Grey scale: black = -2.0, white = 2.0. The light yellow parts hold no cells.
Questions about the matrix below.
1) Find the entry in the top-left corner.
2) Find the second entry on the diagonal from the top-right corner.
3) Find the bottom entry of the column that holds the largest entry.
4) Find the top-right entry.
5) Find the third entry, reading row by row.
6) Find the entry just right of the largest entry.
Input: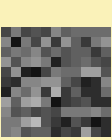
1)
-0.9
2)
-0.1
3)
-0.5
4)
-0.3
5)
-0.9
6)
-0.7

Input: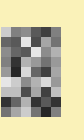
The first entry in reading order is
1.2
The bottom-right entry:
0.0
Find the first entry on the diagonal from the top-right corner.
0.0
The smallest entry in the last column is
-1.2
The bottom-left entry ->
-0.2
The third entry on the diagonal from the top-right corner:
1.6
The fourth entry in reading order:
-0.6
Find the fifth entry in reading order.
-1.0
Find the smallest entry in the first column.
-1.2

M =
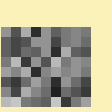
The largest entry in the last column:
0.5
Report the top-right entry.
-0.1
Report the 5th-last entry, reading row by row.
-0.5
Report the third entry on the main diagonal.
-0.3
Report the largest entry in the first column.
0.9
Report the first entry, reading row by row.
0.3
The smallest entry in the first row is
-1.3
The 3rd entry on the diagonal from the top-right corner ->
0.7
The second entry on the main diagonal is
-0.9
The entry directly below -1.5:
1.1
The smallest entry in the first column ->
-0.7
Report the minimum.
-1.5
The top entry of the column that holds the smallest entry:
-0.5
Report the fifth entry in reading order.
0.3
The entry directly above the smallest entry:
-1.3
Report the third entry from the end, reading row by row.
-1.1
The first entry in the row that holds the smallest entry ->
0.1

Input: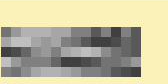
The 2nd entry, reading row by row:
0.4
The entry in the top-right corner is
-0.6
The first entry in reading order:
-0.2
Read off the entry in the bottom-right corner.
-1.0
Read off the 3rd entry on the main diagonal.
-0.4
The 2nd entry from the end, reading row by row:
-0.8
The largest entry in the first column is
1.0
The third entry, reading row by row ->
0.8
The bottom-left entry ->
0.0
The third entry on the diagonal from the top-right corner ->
-0.2
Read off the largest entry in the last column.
0.4
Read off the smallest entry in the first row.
-1.0
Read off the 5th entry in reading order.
0.8
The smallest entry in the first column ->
-1.0

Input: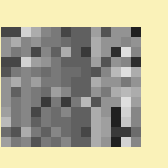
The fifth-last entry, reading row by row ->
0.7
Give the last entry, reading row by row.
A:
0.1
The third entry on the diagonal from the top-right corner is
-1.3
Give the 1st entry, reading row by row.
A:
-0.9
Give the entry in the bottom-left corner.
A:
0.5
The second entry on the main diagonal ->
0.7
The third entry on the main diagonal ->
0.1
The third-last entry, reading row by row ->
-1.5
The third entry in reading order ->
1.3
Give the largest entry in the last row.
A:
1.3
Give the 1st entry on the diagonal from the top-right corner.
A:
-1.5
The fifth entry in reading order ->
0.1
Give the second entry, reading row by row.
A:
-0.9

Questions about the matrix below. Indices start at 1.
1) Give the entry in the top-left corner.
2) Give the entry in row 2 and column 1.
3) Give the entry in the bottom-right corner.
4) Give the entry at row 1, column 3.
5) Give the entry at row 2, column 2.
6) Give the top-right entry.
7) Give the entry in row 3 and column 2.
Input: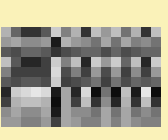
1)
0.8
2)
0.4
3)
0.0
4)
-1.2
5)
0.6
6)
1.0
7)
-0.8

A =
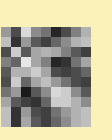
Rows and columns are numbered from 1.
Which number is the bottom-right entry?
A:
1.0
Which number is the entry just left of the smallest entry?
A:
0.4
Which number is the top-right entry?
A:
0.8
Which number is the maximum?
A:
1.6
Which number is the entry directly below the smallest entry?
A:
-1.0
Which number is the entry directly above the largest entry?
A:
-0.6
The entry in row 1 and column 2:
-0.8
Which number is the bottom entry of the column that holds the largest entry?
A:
0.6
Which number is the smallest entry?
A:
-1.6
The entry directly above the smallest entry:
-0.4
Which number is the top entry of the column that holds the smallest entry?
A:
1.4
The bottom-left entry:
1.0
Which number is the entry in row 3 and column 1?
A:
-0.8
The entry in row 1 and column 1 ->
0.4
